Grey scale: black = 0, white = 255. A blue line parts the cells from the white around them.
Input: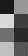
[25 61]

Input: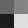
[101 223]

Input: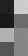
[ 33 108]

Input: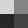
[214  68]

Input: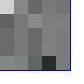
[209 119 105 129 122]

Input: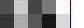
[ 79 172]

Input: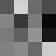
[ 87  56 148 205]

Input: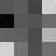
[ 85  87  74 110]

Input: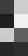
[ 59 241]
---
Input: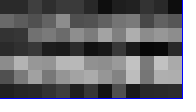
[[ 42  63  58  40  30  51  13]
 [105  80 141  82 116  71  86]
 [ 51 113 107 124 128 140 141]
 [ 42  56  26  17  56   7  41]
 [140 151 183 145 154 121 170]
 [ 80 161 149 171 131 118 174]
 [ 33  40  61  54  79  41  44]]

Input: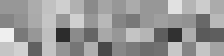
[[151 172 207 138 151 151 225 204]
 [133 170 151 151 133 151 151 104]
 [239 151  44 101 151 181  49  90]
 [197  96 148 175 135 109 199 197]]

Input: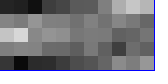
[[ 36  16  70  91 174 182]
 [132 149 127 129 134 103]
 [196 136 143 123  97 117]
 [127 131 106 121  63  97]
 [ 54  43  60  84 139 151]]

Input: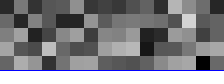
[[ 41  51  90  55  56  98 181 109]
 [105 130  37 148 118 117  81  89]
 [127  34 136  61 130  33 155  64]
 [165  75 104  82 176  22  88 155]
 [101 149 115 162  87  97 161   1]]

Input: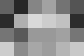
[[ 99 133 115]
 [ 43 217 193]
 [117 153 161]
 [205 167 181]]

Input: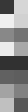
[[ 55]
 [239]
 [136]
 [236]
 [ 49]
 [ 97]
 [163]
 [192]]

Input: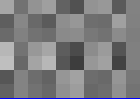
[[166 147  98 147  90]
 [ 94 105 142 110 160]
 [106 114 138 120 139]
 [183 152  93 140  84]
 [191 164  86 151  66]
 [ 86 109 150 109 149]
 [ 98 114 144 104 144]]
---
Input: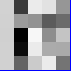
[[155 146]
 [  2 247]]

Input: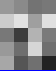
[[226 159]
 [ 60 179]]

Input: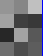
[[ 63  56]
 [163  88]]

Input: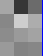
[[206 173]
 [154 163]]

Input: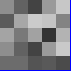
[[167 203]
 [121 162]]

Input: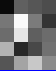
[[250 123]
 [230  95]]

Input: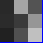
[[ 58 150]
 [ 80 192]]

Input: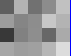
[[133 141]
 [129 142]]
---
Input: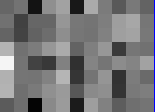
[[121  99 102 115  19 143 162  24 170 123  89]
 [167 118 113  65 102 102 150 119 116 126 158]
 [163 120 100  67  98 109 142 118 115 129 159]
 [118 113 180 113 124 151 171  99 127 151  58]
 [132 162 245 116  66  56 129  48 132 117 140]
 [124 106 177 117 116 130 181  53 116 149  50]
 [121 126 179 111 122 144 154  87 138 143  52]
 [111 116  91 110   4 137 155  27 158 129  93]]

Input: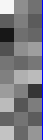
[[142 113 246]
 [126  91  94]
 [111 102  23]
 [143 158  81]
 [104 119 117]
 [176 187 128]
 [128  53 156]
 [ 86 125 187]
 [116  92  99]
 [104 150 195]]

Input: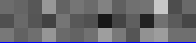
[[ 77 105 108 101  87 152  99 117 107 130  96 112 115 199]
 [ 91  70  80 105  85  66 117  88  81  24  68  95  34 113]
 [111 111 120  98 111 150 106  99 113 158 121  85 146 157]]

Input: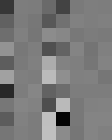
[[126 125  55 125 124 106  67 122]
 [126 128  97 124 119  88 113 129]
 [124 122 110 128 118 140 135 120]
 [116 128 147 120 126  80  99 132]
 [118 131  93 122 128 172 130 127]
 [129 118 161 127 125 187 143 128]
 [125 125  40 125 134  98 109 125]
 [129 130 119 133 130  78 186 120]
 [132 132  92 129 124 191   4 120]
 [132 128 118 127 124 192 139 118]]

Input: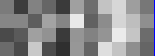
[[158 119 123  60 130 102  58 160 110 195 215]
 [190 143 134 134  93 163 133 233  97 140 213]
 [197 108  74  90 160 146  58 149 130 148 235]
 [142 101 107  74 201  76  47 151 100 222 195]]

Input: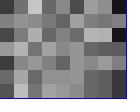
[[142  21  60 113 197 104 137  76 158]
 [118 127 129 146 139 121 100 160 126]
 [177  21  71 124 174 104 130 107 180]
 [ 95  92 152 178 116 161 137 149 104]
 [154 127  60 135 151 129 100 149 136]
 [ 95  57 106 167 105 145 145 149 104]
 [ 95  57  83 189 116 161 152 139 104]]

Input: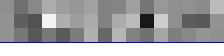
[[139 187 143 112 136 172 158 151 161 130 132 160 117 152 143 145]
 [ 88 147 147  95  82 243 174 157 171 130 171 187  24 205 143  93]
 [148 144 147 120  88 121  90 124 176 104 181 130 113 166 126 136]]

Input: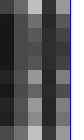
[[ 49 152  66 105 190]
 [ 40  87  24  75 110]
 [ 45  68  23  73  88]
 [ 47  56  23  74  77]
 [ 44  65  23  73  85]
 [ 38 125  35  81 151]
 [ 42  77  24  74 100]
 [ 38 126  36  82 152]
 [ 38 115  31  78 139]
 [ 56 152  74 112 192]]
